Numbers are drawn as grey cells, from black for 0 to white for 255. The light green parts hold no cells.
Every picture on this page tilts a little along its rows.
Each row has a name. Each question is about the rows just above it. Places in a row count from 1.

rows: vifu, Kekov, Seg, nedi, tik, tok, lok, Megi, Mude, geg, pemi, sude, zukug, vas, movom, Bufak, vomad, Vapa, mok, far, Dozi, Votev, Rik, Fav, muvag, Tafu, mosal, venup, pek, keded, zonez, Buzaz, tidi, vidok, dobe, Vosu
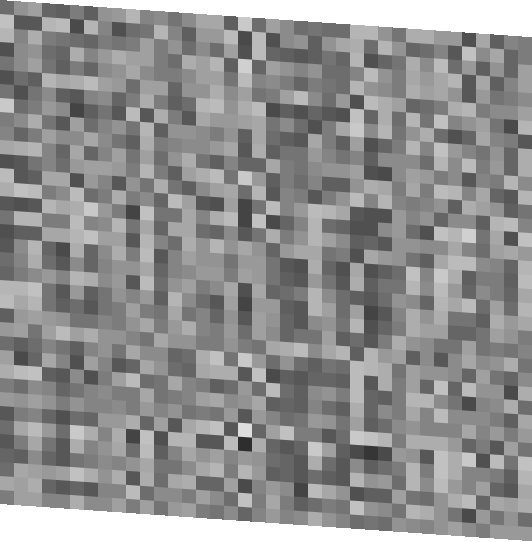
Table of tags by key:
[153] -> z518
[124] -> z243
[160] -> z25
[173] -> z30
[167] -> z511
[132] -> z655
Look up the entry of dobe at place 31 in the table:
z30
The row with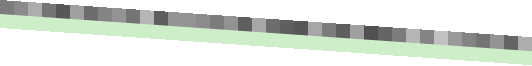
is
Mude
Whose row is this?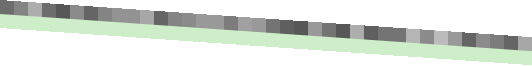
mok
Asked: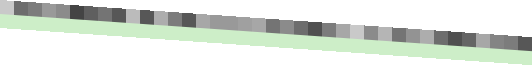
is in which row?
Megi
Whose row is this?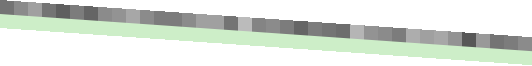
tik

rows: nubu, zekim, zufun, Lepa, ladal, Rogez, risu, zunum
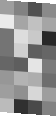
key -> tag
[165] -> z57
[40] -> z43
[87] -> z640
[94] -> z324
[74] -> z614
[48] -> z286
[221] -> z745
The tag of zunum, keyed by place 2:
z286
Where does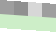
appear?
risu
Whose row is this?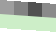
nubu
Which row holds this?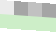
zekim

